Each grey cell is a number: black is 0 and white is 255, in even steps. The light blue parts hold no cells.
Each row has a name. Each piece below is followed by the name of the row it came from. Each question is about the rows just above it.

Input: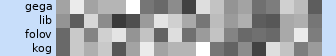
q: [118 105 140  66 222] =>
gega
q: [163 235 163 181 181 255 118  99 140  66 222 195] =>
kog
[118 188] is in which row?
lib
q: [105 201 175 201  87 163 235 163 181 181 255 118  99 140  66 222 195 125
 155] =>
kog
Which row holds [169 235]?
folov

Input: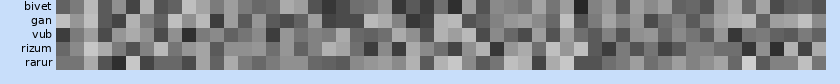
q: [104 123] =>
rarur
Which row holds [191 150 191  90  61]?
rizum
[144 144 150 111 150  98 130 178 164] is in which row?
rizum

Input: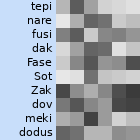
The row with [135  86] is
Fase
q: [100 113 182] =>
dodus
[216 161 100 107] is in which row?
dak
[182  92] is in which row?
tepi
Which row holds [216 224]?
tepi
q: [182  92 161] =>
tepi
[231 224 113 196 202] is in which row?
Sot

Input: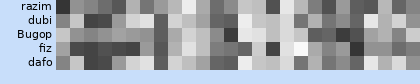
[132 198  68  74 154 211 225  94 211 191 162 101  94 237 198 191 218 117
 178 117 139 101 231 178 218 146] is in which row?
dafo
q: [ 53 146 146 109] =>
fiz

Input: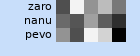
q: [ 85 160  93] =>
nanu
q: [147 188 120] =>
zaro
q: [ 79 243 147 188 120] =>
zaro
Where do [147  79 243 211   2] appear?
pevo
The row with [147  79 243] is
pevo

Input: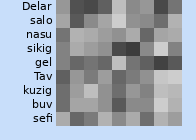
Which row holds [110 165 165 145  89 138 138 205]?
buv
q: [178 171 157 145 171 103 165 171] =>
nasu
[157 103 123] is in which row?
Tav
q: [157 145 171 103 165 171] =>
nasu
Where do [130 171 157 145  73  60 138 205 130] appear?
sikig
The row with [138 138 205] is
buv
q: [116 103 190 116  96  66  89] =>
gel

